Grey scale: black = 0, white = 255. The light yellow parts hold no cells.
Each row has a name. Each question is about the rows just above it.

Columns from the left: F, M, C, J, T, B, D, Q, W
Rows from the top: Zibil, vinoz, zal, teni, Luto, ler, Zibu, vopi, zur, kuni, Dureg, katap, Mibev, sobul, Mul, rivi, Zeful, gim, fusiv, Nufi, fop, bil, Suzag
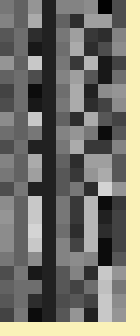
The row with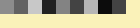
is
gim
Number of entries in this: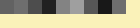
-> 9
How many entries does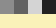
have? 4

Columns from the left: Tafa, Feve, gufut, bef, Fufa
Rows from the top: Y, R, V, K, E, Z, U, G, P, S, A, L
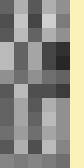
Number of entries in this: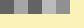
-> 5
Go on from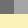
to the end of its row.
[144]
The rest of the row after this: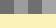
[144]

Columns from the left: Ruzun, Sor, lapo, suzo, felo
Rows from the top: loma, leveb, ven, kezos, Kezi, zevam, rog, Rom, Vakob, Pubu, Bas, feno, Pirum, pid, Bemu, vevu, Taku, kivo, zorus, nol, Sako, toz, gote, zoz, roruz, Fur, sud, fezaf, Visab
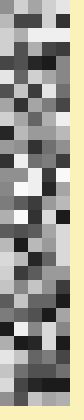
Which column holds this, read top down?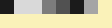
suzo
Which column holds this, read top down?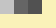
lapo
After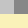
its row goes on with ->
[196 144  60]
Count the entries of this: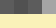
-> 4
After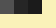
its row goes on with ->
[135]
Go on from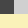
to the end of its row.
[50]

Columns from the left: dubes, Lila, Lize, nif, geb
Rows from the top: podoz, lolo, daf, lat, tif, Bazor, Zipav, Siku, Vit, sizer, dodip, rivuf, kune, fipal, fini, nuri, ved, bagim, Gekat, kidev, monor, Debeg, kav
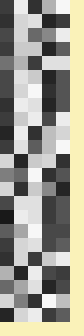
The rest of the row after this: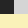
[236  60  93]
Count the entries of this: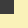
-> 1
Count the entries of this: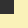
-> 1

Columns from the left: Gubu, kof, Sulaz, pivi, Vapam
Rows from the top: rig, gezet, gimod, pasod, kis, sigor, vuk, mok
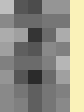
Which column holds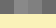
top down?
pivi
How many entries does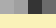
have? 4
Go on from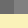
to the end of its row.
[182]
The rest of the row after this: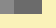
[118 118]
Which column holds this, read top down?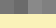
pivi

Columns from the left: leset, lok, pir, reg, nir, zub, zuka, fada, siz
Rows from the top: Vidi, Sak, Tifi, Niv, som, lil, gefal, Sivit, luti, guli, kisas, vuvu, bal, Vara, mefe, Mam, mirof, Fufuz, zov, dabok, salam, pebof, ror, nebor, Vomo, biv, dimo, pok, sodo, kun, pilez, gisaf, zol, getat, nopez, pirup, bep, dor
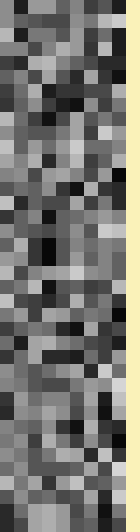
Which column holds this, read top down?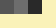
reg
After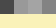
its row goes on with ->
[ 73 153   8]

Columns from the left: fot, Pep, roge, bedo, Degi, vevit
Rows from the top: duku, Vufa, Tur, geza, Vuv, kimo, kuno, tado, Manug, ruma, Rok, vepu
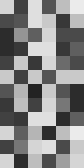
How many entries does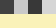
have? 4
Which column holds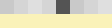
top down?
bedo
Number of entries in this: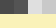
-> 4
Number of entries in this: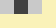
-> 3
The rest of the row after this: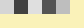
[235]

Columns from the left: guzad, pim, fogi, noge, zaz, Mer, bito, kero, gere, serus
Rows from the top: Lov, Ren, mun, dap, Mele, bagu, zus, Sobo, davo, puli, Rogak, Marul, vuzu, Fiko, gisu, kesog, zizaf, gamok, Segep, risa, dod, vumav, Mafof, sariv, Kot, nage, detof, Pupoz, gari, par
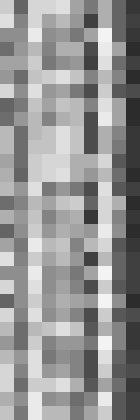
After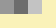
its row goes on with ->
[204 223 195 131 185 131  44]
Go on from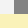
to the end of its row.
[55]
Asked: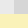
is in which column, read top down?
kero
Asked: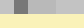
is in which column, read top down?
Mer
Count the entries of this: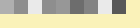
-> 9
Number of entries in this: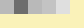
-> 5
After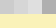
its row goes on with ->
[151 185 109  44]

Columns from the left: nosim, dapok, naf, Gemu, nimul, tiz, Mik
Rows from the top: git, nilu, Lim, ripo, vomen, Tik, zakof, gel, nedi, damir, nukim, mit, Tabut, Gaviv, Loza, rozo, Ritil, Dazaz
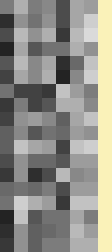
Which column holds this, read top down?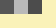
nimul
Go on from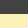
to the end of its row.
[ 56 194 156 124]
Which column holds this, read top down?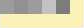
Mik
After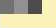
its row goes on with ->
[166 206]

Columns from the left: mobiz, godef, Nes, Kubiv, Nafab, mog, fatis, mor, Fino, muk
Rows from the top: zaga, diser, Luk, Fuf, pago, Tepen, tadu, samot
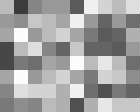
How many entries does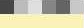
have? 6
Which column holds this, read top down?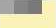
mobiz
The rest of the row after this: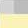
[222]
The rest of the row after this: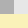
[199 199]

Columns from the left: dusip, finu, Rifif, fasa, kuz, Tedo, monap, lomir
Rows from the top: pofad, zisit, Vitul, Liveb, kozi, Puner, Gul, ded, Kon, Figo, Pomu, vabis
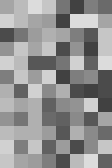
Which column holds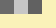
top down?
lomir
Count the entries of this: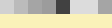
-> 8
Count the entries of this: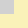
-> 1
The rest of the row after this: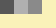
[106]
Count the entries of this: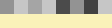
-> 8
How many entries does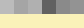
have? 6

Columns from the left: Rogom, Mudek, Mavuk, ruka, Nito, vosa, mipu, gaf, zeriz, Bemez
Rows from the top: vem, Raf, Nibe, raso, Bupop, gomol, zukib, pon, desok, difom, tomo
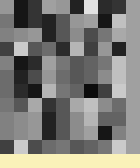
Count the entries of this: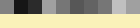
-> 10
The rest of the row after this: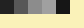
[129 160]
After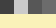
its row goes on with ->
[ 43 181  64 151  34 160]
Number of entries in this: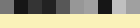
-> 10
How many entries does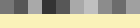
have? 10

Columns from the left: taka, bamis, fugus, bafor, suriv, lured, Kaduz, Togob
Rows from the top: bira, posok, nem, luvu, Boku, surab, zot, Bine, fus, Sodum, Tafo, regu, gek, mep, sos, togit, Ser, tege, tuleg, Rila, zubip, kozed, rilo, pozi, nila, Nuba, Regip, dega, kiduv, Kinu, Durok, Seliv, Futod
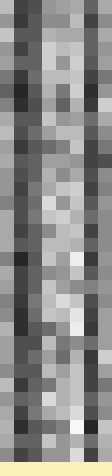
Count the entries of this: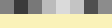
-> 8
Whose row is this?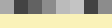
Ser
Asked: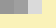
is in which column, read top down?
suriv
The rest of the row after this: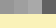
[169]
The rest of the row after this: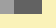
[206 150 206  89 159]

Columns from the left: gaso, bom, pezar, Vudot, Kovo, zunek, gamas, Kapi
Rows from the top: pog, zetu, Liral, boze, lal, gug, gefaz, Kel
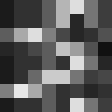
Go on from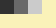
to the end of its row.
[203 117  61  71]
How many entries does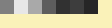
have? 7
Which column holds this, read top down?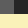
gaso
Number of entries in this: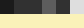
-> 6
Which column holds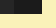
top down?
gaso

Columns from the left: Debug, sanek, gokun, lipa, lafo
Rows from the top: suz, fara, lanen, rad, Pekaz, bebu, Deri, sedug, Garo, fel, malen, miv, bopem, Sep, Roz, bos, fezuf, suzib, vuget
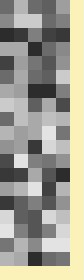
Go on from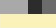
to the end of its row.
[137]
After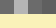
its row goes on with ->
[158]
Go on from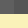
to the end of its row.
[215 191]
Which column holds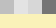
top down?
lipa
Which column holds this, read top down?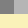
sanek

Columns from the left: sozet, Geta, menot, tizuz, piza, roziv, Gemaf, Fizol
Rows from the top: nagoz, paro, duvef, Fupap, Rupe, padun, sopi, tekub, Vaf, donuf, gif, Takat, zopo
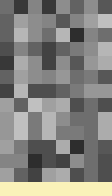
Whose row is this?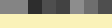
Takat
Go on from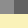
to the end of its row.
[141  87]
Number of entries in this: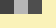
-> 3

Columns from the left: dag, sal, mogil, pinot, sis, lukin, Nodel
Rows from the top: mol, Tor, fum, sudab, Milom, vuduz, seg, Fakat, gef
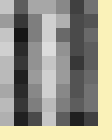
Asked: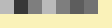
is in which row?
Fakat
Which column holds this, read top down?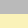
dag

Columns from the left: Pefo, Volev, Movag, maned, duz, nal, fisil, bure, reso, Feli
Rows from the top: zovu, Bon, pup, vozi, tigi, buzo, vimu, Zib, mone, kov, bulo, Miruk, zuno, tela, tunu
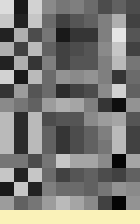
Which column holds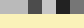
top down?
Movag
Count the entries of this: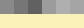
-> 6
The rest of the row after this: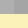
[127  53  14 147]
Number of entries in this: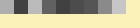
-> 9
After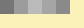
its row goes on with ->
[ 65   5 147]
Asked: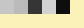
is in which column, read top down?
reso

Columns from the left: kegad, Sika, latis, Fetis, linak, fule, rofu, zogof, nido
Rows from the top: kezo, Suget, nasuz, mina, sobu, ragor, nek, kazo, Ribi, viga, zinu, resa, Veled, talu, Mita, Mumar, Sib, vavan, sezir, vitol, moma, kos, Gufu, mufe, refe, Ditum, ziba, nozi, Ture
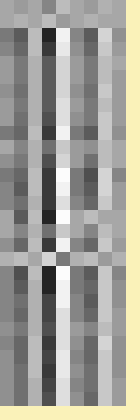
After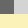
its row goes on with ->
[144]
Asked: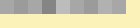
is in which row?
kezo
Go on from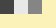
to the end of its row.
[103 200 144]
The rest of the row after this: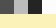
[121  91 200 133]

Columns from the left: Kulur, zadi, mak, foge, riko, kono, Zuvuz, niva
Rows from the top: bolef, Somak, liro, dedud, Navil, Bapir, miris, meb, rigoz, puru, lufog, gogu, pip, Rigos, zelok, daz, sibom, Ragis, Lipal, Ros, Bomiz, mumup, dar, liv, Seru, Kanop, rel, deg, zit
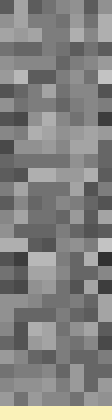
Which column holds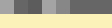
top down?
Zuvuz
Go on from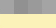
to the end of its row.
[154]
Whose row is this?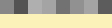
liv

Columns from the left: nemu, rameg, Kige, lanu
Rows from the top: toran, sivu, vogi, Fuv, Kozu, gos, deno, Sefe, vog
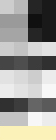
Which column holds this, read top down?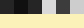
Kige
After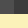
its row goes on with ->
[48]
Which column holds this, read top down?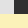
lanu

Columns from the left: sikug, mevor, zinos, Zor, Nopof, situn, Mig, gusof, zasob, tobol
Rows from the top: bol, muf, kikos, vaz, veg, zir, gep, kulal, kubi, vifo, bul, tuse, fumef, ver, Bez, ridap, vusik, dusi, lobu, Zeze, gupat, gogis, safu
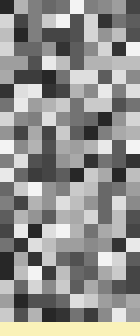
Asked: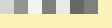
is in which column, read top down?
sikug
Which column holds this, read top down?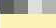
Nopof

